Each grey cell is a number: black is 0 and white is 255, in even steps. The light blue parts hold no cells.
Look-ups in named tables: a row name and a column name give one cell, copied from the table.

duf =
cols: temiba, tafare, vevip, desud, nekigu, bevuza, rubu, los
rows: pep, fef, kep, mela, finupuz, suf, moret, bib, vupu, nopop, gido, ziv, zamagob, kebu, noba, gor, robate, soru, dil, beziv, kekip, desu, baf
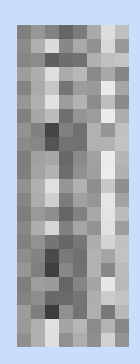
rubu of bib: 150
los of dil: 185
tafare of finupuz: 170
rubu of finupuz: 234
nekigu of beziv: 117
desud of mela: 171
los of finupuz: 166
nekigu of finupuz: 156
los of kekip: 184
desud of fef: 136
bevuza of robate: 178
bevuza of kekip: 176
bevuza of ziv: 142
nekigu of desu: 182
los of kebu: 188
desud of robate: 121
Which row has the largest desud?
mela

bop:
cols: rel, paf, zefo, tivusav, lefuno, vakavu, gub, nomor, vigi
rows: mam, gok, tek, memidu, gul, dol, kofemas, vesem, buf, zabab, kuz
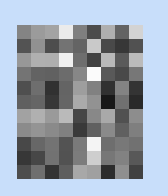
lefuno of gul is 158
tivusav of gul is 100
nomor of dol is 112
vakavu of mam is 76
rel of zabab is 55
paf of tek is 176
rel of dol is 96
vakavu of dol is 146
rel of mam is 132
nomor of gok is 55
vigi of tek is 187
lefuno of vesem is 57
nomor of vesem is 96
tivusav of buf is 83
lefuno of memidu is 135
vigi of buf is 113
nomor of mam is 99
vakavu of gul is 129
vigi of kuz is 65
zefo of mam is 163

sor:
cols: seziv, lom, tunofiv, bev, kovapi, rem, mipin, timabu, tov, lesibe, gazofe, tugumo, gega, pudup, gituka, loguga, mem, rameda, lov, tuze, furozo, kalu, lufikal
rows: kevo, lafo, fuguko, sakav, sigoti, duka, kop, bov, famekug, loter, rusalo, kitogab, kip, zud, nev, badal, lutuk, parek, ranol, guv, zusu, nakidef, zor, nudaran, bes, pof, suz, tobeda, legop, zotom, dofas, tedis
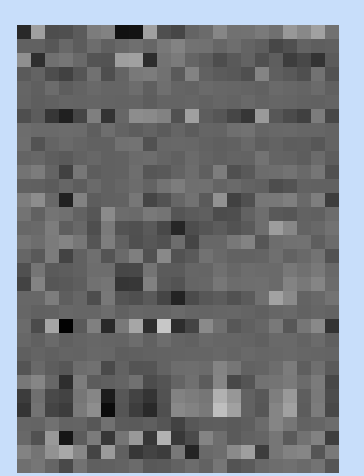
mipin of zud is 139
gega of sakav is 131
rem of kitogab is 106
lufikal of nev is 114
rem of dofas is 68
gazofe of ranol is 89
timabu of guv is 84
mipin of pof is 96
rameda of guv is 112
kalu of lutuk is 115
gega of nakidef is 68
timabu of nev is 83
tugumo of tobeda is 137
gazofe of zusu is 101
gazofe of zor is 109
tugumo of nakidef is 45
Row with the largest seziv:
fuguko

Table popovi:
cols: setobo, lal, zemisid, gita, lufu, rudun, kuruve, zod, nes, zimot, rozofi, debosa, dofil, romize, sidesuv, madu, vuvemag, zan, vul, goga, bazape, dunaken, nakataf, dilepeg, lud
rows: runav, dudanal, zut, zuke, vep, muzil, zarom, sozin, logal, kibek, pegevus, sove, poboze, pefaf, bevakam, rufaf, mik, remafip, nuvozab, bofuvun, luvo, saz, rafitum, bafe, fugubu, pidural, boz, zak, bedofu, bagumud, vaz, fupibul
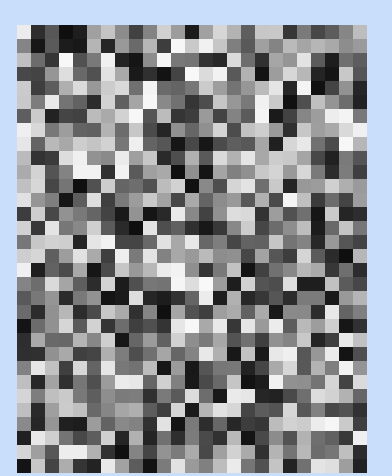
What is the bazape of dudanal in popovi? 165
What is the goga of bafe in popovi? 239
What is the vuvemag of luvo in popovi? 97
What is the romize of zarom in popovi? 154
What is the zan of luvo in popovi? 170
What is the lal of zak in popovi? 42
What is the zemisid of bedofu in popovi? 149
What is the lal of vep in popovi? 62
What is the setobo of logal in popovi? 230
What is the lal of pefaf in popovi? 206

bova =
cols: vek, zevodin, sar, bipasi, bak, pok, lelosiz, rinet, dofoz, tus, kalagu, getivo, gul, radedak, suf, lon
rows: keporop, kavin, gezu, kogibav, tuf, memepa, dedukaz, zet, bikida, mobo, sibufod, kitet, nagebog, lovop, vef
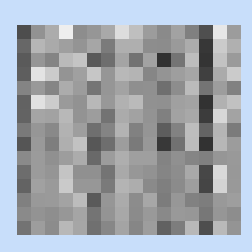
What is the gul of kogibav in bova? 166
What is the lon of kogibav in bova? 203
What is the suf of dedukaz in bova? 215
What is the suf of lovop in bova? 150
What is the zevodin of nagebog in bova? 153
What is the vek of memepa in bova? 98
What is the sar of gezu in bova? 132

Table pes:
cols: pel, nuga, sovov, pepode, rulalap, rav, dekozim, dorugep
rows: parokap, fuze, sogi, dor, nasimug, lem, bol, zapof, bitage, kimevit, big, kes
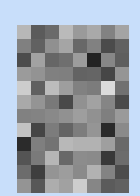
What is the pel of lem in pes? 169
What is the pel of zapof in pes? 195
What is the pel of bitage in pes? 43
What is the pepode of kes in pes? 161
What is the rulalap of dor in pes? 99
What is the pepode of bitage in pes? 184
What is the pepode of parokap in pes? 186
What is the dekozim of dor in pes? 70
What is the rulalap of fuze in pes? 104
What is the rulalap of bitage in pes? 178
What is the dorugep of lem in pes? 74
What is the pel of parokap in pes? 183
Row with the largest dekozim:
nasimug

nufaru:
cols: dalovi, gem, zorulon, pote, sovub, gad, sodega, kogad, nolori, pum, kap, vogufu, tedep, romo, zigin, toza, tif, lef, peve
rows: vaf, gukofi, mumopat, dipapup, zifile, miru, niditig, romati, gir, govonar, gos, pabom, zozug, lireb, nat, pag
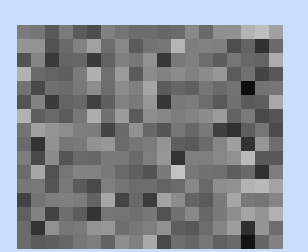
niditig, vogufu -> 125
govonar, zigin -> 135
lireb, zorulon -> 67
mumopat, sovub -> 102
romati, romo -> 120
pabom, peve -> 163
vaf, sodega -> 128
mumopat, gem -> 133
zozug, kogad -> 68
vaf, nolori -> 108
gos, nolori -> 95
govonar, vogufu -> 51
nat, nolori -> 119
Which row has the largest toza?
zozug

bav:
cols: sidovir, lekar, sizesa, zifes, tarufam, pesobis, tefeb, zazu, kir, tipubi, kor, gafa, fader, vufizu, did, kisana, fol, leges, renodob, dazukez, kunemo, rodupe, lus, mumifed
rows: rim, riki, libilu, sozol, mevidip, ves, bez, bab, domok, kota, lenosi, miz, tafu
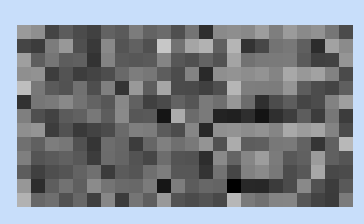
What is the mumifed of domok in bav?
184
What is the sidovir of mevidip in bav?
190
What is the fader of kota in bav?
82
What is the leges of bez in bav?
20
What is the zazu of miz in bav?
106
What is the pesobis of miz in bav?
139
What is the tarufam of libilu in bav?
96
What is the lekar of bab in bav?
149
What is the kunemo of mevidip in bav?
93
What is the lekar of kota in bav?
84
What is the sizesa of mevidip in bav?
90
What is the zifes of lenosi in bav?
84
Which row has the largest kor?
riki

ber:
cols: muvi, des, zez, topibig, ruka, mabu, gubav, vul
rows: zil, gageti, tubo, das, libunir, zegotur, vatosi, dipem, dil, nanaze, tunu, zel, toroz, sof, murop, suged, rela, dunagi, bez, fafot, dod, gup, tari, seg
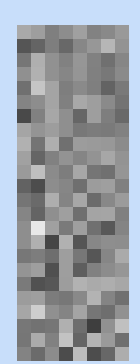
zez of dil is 175
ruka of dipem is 120
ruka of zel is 111
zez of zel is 141
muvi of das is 144
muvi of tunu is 154
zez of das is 145
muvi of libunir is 112
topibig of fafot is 119
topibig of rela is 158
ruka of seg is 188
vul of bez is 167
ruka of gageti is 135
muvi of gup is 119
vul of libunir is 121
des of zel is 77
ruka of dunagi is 94
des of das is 177
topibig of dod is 132
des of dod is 206

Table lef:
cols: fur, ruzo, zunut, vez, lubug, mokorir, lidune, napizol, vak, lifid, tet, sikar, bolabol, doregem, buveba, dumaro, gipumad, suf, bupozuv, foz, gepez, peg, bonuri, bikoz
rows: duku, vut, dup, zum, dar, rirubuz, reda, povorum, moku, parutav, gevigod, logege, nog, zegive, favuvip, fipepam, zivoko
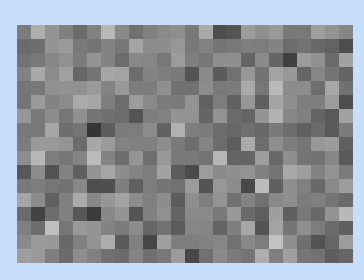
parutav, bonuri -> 134
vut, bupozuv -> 132
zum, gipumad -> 151
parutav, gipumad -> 101
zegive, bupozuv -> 158
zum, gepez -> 102
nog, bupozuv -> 137
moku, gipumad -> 170
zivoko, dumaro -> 123
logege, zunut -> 118
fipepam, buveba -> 134
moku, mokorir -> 167
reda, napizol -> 108
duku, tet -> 138
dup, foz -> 64
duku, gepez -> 120
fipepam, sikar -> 126
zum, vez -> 160

